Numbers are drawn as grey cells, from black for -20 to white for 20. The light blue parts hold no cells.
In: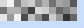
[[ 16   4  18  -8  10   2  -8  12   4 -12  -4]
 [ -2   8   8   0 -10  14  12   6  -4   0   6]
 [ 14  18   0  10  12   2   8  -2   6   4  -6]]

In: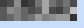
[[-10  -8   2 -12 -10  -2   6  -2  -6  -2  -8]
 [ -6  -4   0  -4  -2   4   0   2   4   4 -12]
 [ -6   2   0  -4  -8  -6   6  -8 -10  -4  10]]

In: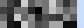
[[  4 -16 -18  12   0  -8  -6   6   6 -18 -18]
 [ -4 -14  12  -4   2 -14  -8 -10 -12   2  -6]
 [-10 -12  -2  -2 -14 -20  -2  10   4  -4   0]
 [ -2 -10 -14  12  -6   0  -2  12  -2 -12  -4]]

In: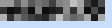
[[-12 -18 -16  -8 -18   0 -18 -16 -14   2 -12   4 -18  -8 -16]
 [  8 -12   0  -6 -10 -12 -14  -4  10   0  -4  -2   6 -16   6]
 [  4   4  -6   2  -6  -2  -4 -10   0   2  10   6 -10 -16  -8]]

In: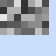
[[ -8  -6  -6  -2   2   2 -10]
 [ -2  -4  14 -12   6  12  -8]
 [ 16   6 -10   8   8   2   4]
 [-12   8   8 -12  -8  -2   2]
 [  6  10   0  -4  -4  10   0]]

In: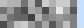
[[  6  -2  -4  -4 -10   8   0   2   4   2   0]
 [ -8   0  10  12   4  -2   6  -6   2  10   0]
 [ -2   4  -4  -8   6   4  -8   4  16   6  -6]
 [ 10   8   8  -2   8  -6  12   8  12  12   0]]

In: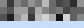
[[ -7 -15   3   9 -11   9  13   7 -17  13  -5   1]
 [  1 -11   1  -3   3  -1   9  -3  -9  -7 -13   3]
 [ -3  -7   5   5  -7   7   1  -3  -1  -9  -5  -5]]

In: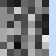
[[ -8 -14 -16  -4  -6   4 -14]
 [  2 -12   4  -8   4 -12 -14]
 [ 10  -8  -4 -10   8   0  -2]
 [  2  -6  12  -2 -10   2  -2]
 [  6  -4 -12  -2   4 -10  16]
 [  2   2 -10  -8  12  -8 -16]
 [ -6   6 -18   0   6 -12  10]
 [  6   8   6  -6  10  -4 -16]]
